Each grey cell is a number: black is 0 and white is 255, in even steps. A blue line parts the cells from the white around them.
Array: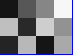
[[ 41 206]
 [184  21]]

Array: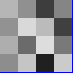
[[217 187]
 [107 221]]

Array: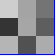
[[166  94]
 [ 81 172]]

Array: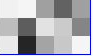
[[ 93 226]
 [ 37 164]]

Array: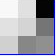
[[212 117]
 [135 144]]

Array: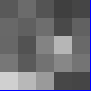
[[ 96 110]
 [ 82 131]]

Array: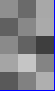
[[136 170]
 [ 98  62]]
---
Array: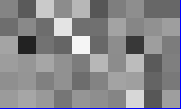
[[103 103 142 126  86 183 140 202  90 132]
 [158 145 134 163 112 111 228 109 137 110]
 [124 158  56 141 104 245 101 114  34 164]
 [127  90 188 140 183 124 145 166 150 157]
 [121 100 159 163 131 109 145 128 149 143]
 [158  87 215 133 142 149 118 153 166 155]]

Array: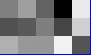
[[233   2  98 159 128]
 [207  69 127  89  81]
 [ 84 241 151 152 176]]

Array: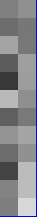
[[144 128]
 [119 109]
 [120 164]
 [159  92]
 [157  56]
 [143 185]
 [121  95]
 [164 147]
 [145 108]
 [188  68]
 [188 131]
 [215 126]]

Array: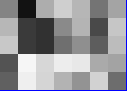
[[164 116 182 207 173  18 132]
 [198  73 180 138  49  58 183]
 [188  93 143 111  49  58 200]
 [163 170 232 237 215 246  83]
 [109 210 147 179 213 239  96]]

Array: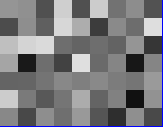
[[ 82 141 114 204  80 207  80 144 149]
 [222 109 138  60 173 215  95 142  76]
 [ 54 149  99 110 100 110 218 212 191]
 [133  23 133 106 223  66 110  25 165]
 [154 117 124 137 127 136 116 101 100]
 [146  17 129 100 172 117  88 122 204]
 [ 73 143  46  85 153 111 142  72 136]]

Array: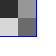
[[151  45]
 [107 215]]

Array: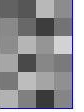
[[140 184  86  98]
 [115  61 104 137]
 [210 149 181 140]
 [122 135  73 166]
 [144 165 189 120]
 [133  57 128 178]]

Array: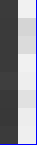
[[241  59]
 [213  58]
 [219  58]
 [241  58]
 [238  62]
 [225  57]
 [237  56]
 [239  59]]

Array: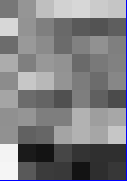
[[197 203 215 210 191 149 119]
 [ 94  83  89 105 127 147 215]
 [127 145 129 107 139 153 108]
 [129 121 106 146 152 127 172]
 [135 108 124 148 184 199 140]
 [ 75  96 126  80 100 108 165]
 [167 158 178 126 126 149 144]
 [198 166 178 164 102  97 145]
 [ 47  47  51  70  19  26 243]
 [ 55  46  19  57  59  89 245]]
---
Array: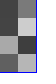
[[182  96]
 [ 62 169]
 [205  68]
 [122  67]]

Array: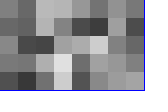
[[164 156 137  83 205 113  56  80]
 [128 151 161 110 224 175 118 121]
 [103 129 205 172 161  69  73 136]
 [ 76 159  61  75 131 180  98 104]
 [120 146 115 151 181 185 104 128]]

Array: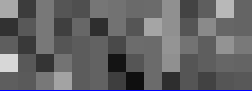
[[ 88  85  66  85  46 107  15  62  98  92 163 120  90  94]
 [100 102  94  85 144 107  85  20  98  92 115  52  88 215]
 [121 147  94 115 148 107 108  73  98  92  85 120  57  94]
 [100 102 138  85 144 165  85 114  46 103  63 120  88  49]
 [100 184  94  67 144 107 106 114 118  79  85 120  60 169]]

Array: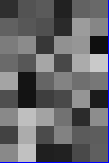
[[ 95  73  33  31 193 137]
 [ 93  91 130  75 172  66]
 [141  43 114 163 191 137]
 [ 27 149  73  62  19  79]
 [119 111 131 101  20 164]
 [201 171  72 166  87 106]
 [ 15 150 145  55 139 124]
 [134 156  42  80  87  97]
 [105  98  33  90  83  47]]

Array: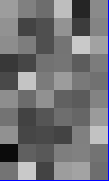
[[110 163 157  67 201 116]
 [115 129 126  88  96  11]
 [194 128  67  73  70 145]
 [155 102 110  85  66 115]
 [131  91  97 145 108 142]
 [113 121 156 123 196  73]
 [124  92 117 114  70  56]
 [162 201 116  79 125 141]
 [132  60 147  79  67 146]
 [138  37 190 109 128 157]]

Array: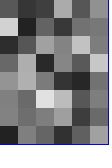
[[161  96  49 101 127  34]
 [106  61 159 126 110 130]
 [126  87 188 225 106 128]
 [114  39  52 123 176 148]
 [199  89 134  41 174 104]
 [125 194 131 161  86  45]
 [120 114  56  99  34 210]
 [145  86 171  63  54  88]]
